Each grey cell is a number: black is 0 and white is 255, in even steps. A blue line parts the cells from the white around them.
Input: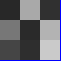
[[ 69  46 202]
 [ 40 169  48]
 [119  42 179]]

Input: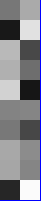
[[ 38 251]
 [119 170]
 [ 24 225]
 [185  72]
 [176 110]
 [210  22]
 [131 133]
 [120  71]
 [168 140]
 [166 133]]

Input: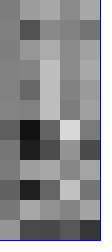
[[149  73  72  87  54]
 [125 156 167 138 167]
 [128  82 137 130 116]
 [127 150 171 139 162]
 [130 132 190 138 169]
 [129 104 190 130 154]
 [132 129 189 125 160]
 [ 94  18 100 215 122]
 [118  30  76 148  74]
 [123 158 167 135 164]
 [ 97  32 101 192 116]
 [120 166 145 131 163]]

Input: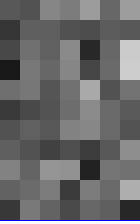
[[ 56 121  99  74 103  95  39]
 [ 88  82 134 124 156 103 157]
 [ 54  95  95  81  77  92  87]
 [ 72 112  96 138  40 103 203]
 [ 24 120 103 134  69 106 204]
 [111 119  85 113 169  82 114]
 [ 58  73  83 109 139 106  90]
 [ 82  96  87 130 135 105  83]
 [ 95  82  65  78  60  88 142]
 [130 100 149 146  34 117 113]
 [ 98 107 123  59 124 105 174]]

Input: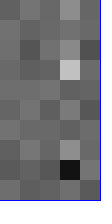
[[110  94  98 111  90]
 [ 97 116 104 141 102]
 [113  99 105 113 105]
 [111  85 113 137  81]
 [105  95  99 193 107]
 [110 110 115  97 100]
 [101 115  95 122  87]
 [114 105 105  97 108]
 [ 96 118 102 142 105]
 [ 90  98  87  18 116]]

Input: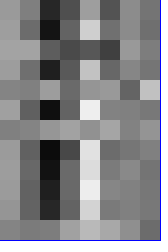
[[132 123 125 161 185 168 143 108]
 [154 127  39  79 158  83 140 116]
 [158 108  20  99 207 112 139 111]
 [163 163  93  74  87  64 153 125]
 [157 111  31  89 194 103 134 117]
 [132 128 157 106 149 153 100 193]
 [160  96  15  99 238 130 128 120]
 [128 132 150 162 145 165 130 148]
 [155  97  12  72 225 108 118 128]
 [157 104  18 106 220 123 137 116]
 [155  98  31 105 237 134 129 119]
 [149  99  39  99 211 122 128 120]]

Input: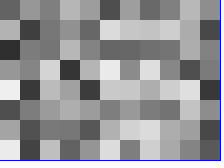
[[235  67 191  98 149 220 126 207 169 132  89]
 [ 99 151 127 182 157  78 158 105 128 184 142]
 [179  63 119 145 103 219 198 195 206 172  72]
 [ 47 124 117 183 131 102 103 112 116 173 130]
 [151 133 212  53 181 234 139 222 135  79 123]
 [239  57 187 161  60 201 199 174 206 223  56]
 [ 79 125 155 174 156 126 153 124 115 195 141]
 [164  81 121 119  87 177 210 219 173 159  72]]

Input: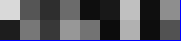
[[ 29 119  56 151 115  12 177  13  82]
 [217  85  46 107  14  24 192  15 142]]
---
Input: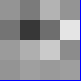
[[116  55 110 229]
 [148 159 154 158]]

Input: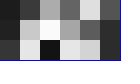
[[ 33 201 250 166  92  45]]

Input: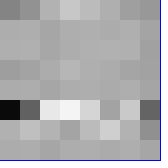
[[173 174 166 174 175 172 175 164]
 [158 163 172 182 175 172 165 162]
 [ 10  97 232 244 213 163 201 100]
 [172 173 166 173 174 171 174 166]]

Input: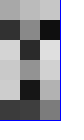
[[ 49 137  15]
 [201 147 209]
 [ 59  62 124]]

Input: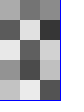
[[ 91 225  54]
 [147  75 192]]

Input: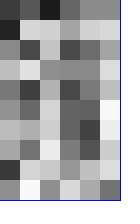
[[ 35 214 208 164 209 216]
 [190 224 142 137 137 220]
 [146 104 212  99  97 248]
 [167 115 235 123  82 205]
 [143 249 142 216 170 115]]

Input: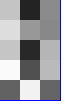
[[221 152 136]
 [250  80 186]]
